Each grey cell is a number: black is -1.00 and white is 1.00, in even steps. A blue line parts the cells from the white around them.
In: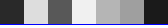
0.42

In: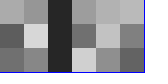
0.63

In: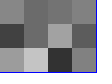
0.54

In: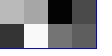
0.95

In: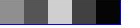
0.62

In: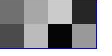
0.47

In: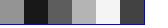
0.41

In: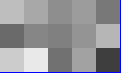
-0.11
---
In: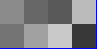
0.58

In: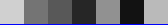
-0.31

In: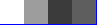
-0.54

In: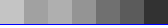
0.37

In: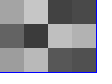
-0.32

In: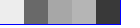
0.31
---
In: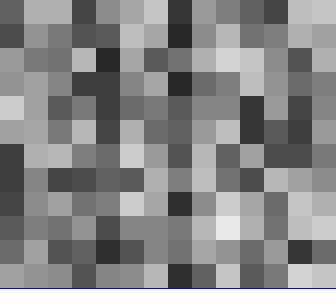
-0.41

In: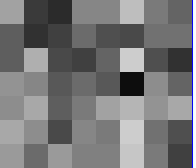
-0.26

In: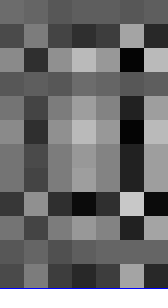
-0.42

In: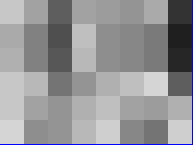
0.33

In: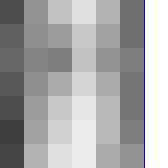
-0.25
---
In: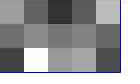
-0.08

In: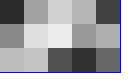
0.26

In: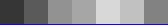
0.14

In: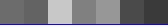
-0.16

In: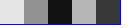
0.15

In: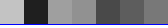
-0.06
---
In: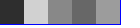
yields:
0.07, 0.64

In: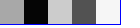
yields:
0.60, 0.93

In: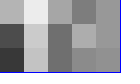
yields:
-0.13, 0.85

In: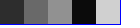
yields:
0.14, 0.63

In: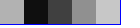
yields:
-0.50, 0.56

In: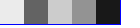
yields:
0.60, 0.84

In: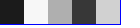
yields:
0.37, 0.94

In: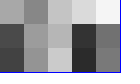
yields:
0.43, 0.92

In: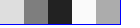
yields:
-0.73, 0.96
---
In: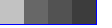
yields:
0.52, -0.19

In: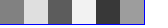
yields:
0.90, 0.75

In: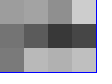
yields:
0.61, 0.50

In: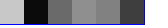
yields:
0.57, 0.12

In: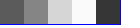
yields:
0.96, 0.68

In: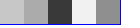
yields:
0.89, 0.56

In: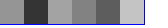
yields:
0.54, 0.28

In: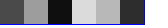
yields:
0.72, 0.44

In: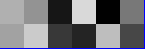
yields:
0.70, 0.59
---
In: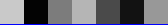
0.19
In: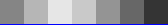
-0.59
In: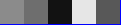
-0.31
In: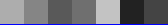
-0.47
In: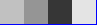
0.79
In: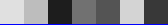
-0.56
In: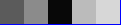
0.69
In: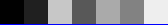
0.87
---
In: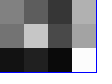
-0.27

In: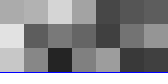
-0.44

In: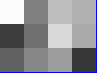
0.00

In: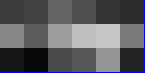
-0.37

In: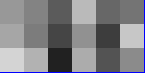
0.46

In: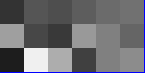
-0.27

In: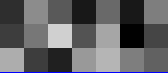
-0.18
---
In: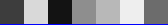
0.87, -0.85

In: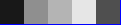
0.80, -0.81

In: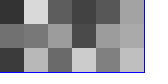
0.70, -0.60

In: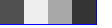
0.87, -0.59

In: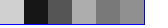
0.63, -0.83

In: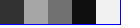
0.89, -0.88

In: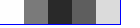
0.99, -0.68

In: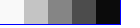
0.95, -0.91

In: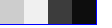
0.88, -0.90

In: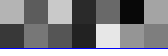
0.81, -0.94
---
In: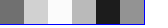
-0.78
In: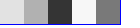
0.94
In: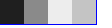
0.86
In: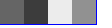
0.85
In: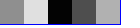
-0.39
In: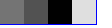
-0.99
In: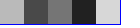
-0.74
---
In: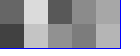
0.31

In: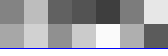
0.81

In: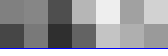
0.65

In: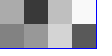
0.95

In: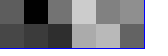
0.12

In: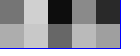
-0.68

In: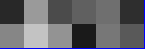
-0.64

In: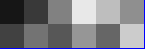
0.12

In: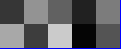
-0.03
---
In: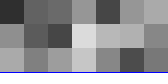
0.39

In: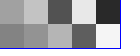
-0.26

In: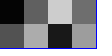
-0.81

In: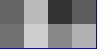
0.06

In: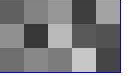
-0.30

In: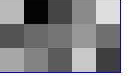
0.19
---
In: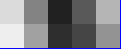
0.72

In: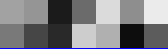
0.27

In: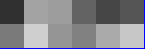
-0.62

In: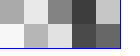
0.33

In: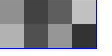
0.13

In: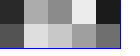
-0.68

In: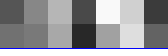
-0.33

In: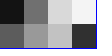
-0.85
